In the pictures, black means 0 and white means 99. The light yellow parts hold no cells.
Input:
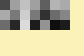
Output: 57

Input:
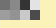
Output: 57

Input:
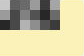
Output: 55

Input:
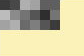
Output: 49

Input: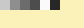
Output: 30

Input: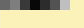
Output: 17

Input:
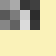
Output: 38
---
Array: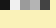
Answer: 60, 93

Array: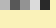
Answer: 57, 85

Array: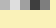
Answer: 62, 86

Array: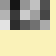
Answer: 79, 88

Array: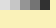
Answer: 58, 86

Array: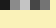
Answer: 76, 76
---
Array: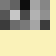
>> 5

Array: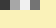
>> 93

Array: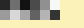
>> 7

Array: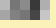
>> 54

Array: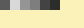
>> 58

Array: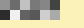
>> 75

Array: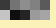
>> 55

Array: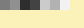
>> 18
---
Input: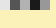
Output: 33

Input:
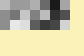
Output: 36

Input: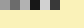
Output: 69

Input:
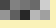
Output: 37

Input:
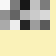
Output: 92

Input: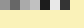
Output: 75

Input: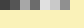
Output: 42

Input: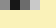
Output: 54
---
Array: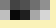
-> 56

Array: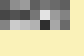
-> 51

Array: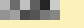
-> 79

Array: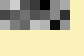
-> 18

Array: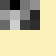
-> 14

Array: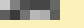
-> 40

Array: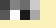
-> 79

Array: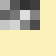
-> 51
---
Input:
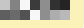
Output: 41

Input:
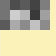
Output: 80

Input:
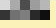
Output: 44

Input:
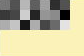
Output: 27

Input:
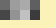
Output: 57

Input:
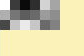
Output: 46
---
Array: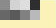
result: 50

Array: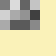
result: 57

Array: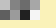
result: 13

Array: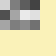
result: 91

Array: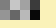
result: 72

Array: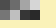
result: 21
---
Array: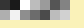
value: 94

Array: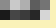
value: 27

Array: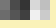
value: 33

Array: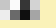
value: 41

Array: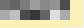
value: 74

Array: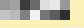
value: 72
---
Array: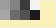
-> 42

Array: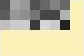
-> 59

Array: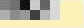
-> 54

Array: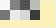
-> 91

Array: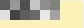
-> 26

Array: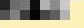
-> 50
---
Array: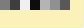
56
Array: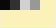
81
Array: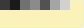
64
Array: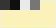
91
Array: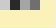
64
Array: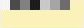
64
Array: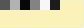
96
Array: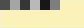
9
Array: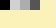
67
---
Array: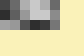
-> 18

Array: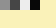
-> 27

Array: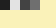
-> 88

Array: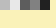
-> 36

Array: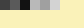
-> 72

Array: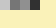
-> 46
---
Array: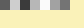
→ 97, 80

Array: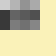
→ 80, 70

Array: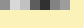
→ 84, 75

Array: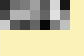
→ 87, 83

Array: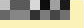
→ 84, 75

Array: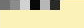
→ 81, 71

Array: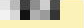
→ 94, 89

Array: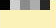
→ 80, 67

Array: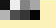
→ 92, 70
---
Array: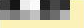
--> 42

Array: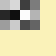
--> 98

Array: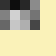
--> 59

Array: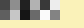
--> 97

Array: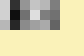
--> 49

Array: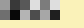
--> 65

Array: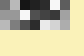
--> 22

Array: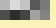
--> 63
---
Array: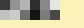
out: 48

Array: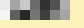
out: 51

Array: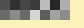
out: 63

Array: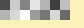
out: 84

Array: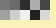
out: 13

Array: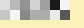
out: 91

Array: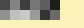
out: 20
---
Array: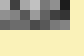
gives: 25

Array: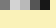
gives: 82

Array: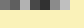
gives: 37

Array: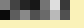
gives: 26

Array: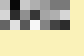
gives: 3

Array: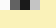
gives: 38

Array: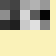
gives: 26

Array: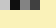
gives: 6

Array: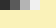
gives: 35

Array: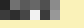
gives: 44
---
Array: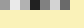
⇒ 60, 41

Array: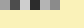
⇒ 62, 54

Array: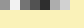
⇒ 58, 81

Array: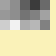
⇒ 63, 50

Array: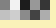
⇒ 50, 67

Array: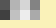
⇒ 33, 66

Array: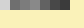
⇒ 82, 23

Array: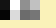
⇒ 7, 46

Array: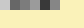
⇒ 78, 52

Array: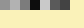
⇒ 57, 26
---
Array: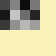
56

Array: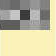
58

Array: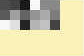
70

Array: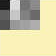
59

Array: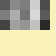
58

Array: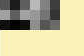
55

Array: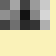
16

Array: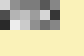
56
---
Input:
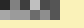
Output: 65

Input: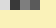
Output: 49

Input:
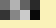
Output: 69

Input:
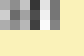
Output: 93

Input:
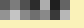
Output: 71

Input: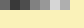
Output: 68

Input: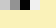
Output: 78

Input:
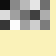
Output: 89

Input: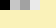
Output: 77

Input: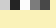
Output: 80
